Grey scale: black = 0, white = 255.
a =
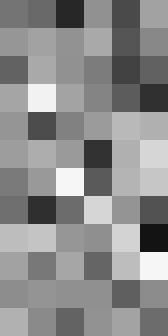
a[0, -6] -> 116
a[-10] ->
[98, 169, 145, 124, 66, 97]
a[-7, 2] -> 154
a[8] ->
[189, 196, 150, 143, 211, 19]
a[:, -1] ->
[162, 136, 97, 48, 176, 214, 198, 82, 19, 246, 140, 108]
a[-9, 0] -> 165
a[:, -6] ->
[116, 150, 98, 165, 149, 157, 122, 111, 189, 162, 141, 177]
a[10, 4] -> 95
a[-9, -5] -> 242
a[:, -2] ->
[74, 85, 66, 92, 185, 176, 180, 148, 211, 189, 95, 163]
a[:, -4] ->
[39, 146, 145, 163, 129, 154, 246, 108, 150, 166, 144, 99]
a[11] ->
[177, 138, 99, 146, 163, 108]

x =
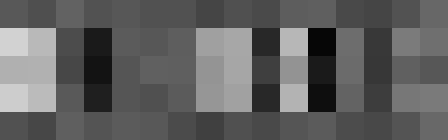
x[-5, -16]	88
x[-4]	[210, 185, 76, 26, 91, 87, 94, 160, 167, 40, 183, 6, 109, 56, 123, 111]
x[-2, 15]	122
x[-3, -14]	71
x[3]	[205, 187, 89, 31, 85, 80, 91, 150, 161, 40, 179, 14, 99, 61, 119, 122]
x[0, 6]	81
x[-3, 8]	166
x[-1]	[81, 71, 95, 84, 91, 88, 75, 64, 80, 73, 85, 91, 76, 72, 84, 104]
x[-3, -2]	96
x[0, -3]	69
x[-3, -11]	96
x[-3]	[176, 177, 71, 19, 85, 96, 95, 148, 166, 63, 147, 26, 107, 55, 96, 87]
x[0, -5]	95

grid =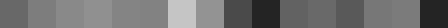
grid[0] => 104
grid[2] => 137
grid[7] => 147
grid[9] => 36

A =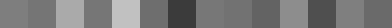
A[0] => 126
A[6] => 59
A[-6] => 114
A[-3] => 79

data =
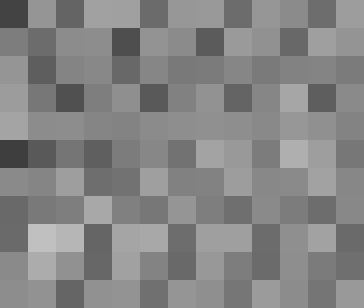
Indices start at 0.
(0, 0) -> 67
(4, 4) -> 131
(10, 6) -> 149
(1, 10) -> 104
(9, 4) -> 161
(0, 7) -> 153
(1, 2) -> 140
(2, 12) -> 123
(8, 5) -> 168
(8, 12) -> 106
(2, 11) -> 132
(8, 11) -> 162
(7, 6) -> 149
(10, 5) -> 112
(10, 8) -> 118
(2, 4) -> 104
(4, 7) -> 144
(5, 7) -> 163
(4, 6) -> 142
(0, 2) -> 100
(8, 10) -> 143
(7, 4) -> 128
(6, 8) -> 157
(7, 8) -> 111
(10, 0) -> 141
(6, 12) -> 135
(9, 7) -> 152
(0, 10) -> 139
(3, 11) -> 94
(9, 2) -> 145
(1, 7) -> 91
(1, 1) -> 108
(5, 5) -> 135
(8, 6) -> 109
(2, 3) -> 136

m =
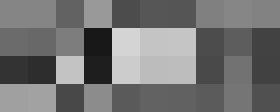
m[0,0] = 133
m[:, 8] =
[134, 93, 114, 117]
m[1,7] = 76
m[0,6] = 85
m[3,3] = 140
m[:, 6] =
[85, 197, 189, 97]
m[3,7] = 91
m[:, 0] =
[133, 107, 51, 160]
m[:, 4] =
[76, 212, 204, 90]
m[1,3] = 24
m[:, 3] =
[153, 24, 30, 140]
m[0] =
[133, 133, 98, 153, 76, 86, 85, 128, 134, 130]

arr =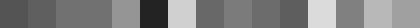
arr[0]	84
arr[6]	208
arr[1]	95
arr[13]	184
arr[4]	149

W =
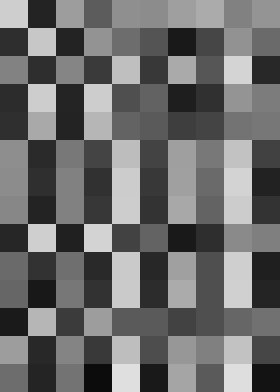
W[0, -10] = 206
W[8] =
[38, 207, 32, 211, 66, 99, 25, 46, 138, 127]
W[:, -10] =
[206, 46, 130, 44, 47, 142, 140, 135, 38, 106, 102, 26, 157, 109]
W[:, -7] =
[92, 147, 58, 205, 182, 68, 49, 55, 211, 41, 50, 157, 57, 12]
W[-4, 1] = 24
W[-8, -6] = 204
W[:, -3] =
[171, 70, 86, 48, 68, 120, 106, 99, 46, 79, 79, 79, 128, 90]
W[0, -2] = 129
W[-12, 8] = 212
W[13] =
[109, 36, 115, 12, 223, 25, 165, 90, 222, 19]
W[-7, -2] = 204
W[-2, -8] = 132
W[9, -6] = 202
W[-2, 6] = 151
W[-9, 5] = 67
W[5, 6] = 159
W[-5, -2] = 207
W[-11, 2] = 36
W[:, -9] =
[35, 199, 46, 205, 169, 42, 47, 35, 207, 50, 24, 182, 40, 36]
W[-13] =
[46, 199, 35, 147, 109, 84, 25, 70, 146, 106]
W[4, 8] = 115
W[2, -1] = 40
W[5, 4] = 189
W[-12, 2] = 133
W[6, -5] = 56
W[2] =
[130, 46, 133, 58, 191, 56, 170, 86, 212, 40]
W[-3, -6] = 90
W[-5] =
[106, 50, 111, 41, 202, 39, 160, 79, 207, 31]
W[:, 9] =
[148, 106, 40, 124, 119, 65, 34, 51, 127, 31, 36, 113, 70, 19]
